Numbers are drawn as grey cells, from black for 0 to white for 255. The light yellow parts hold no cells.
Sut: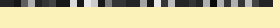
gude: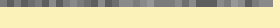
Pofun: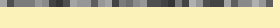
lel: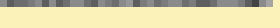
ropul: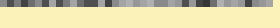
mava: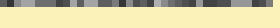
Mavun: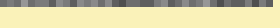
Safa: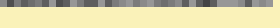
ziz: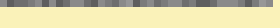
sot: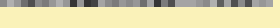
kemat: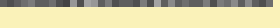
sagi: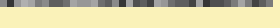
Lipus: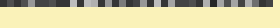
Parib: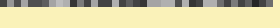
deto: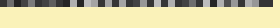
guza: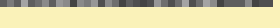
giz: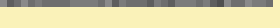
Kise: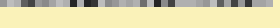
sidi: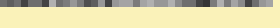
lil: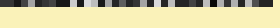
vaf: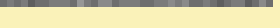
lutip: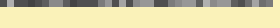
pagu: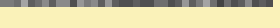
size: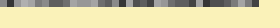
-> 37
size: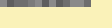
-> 13
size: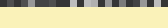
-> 24
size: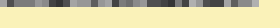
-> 37
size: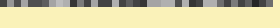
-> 39
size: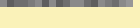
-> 19

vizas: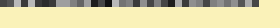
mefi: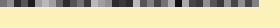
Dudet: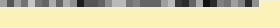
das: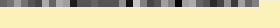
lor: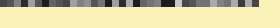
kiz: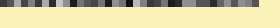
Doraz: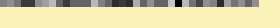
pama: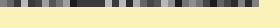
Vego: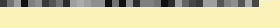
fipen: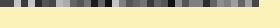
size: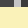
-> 4
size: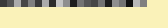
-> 21
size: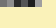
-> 6

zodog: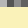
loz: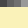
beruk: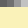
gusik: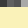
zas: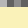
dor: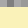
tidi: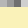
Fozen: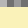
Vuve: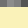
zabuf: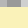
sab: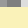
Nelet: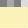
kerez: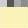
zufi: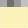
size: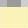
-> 4
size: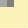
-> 2
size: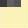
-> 3
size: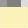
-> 4
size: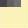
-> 3
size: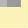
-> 3

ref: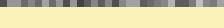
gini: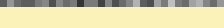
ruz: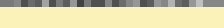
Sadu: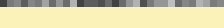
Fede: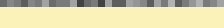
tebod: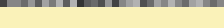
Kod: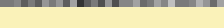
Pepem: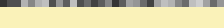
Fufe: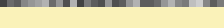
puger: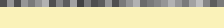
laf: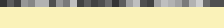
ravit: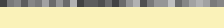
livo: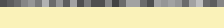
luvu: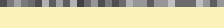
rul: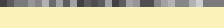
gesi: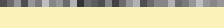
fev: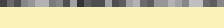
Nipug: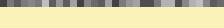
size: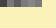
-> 6
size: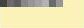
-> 9
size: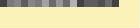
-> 17
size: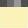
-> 4
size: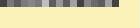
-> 17
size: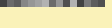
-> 15
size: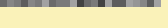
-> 23

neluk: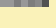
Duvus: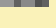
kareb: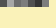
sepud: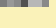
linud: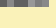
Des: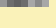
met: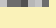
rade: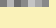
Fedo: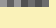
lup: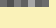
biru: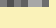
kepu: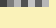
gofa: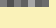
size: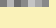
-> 7
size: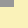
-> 2
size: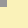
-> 1
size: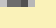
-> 5
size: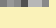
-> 7
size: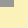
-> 2
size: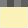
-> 4

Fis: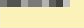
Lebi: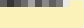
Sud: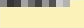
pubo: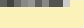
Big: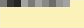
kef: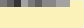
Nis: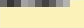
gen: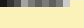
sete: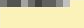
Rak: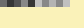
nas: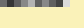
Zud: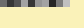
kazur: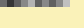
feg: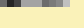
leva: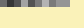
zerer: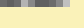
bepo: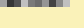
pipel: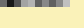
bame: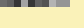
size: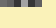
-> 6
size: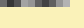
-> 10
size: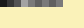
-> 9
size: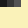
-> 3
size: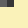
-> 2

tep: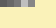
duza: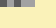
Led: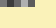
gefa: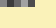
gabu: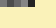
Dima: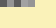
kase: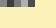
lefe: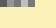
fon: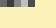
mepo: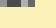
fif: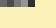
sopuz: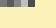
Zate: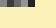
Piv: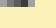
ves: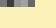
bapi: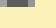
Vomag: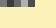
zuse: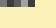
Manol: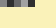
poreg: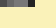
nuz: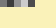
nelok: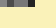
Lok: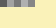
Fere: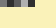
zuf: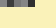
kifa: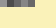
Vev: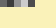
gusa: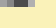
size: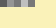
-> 5
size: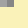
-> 2
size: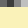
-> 4
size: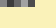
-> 5
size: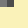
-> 2

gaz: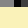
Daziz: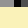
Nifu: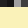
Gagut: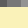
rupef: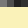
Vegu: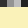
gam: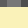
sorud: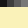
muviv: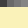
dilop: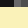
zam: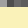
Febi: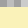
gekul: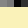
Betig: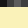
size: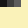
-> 3
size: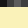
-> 4
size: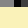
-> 4
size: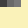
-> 3
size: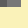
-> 3
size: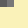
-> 2
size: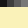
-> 4

